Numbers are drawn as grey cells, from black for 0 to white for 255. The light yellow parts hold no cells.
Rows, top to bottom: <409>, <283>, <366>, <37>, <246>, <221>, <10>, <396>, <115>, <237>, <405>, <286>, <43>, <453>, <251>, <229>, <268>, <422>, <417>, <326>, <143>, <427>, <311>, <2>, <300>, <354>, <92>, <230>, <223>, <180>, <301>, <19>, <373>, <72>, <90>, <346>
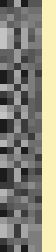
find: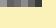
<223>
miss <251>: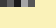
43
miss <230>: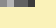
71

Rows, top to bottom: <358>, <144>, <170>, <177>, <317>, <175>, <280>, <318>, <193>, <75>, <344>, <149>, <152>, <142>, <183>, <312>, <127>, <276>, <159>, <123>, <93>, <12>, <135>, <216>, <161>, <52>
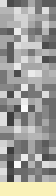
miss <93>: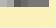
210
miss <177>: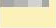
134
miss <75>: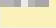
150
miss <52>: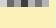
197

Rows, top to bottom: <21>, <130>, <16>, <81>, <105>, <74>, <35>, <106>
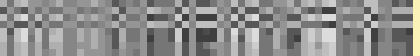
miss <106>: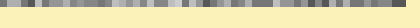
102
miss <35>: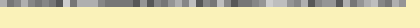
162
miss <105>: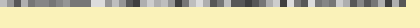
75

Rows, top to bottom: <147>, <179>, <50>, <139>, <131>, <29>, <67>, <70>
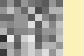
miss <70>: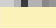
221
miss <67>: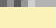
164
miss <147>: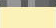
119

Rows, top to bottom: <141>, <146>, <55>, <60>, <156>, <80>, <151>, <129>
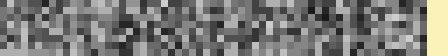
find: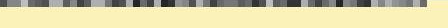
<156>
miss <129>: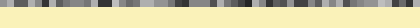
162

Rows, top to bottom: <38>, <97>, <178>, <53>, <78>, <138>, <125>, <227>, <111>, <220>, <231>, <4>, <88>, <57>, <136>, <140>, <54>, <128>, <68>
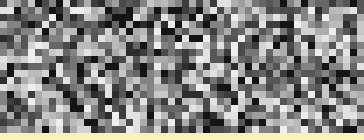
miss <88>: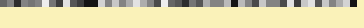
159
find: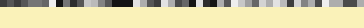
<178>
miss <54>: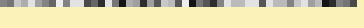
61
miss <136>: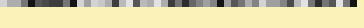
238
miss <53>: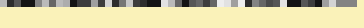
145
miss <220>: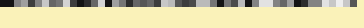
32

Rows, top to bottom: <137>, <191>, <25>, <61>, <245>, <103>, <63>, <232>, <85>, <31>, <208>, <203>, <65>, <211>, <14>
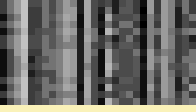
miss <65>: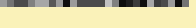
140
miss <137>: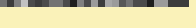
14
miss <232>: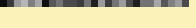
102
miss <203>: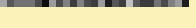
45

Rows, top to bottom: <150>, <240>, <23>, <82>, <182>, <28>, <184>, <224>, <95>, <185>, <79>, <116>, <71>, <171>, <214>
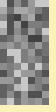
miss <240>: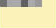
125
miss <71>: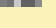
185

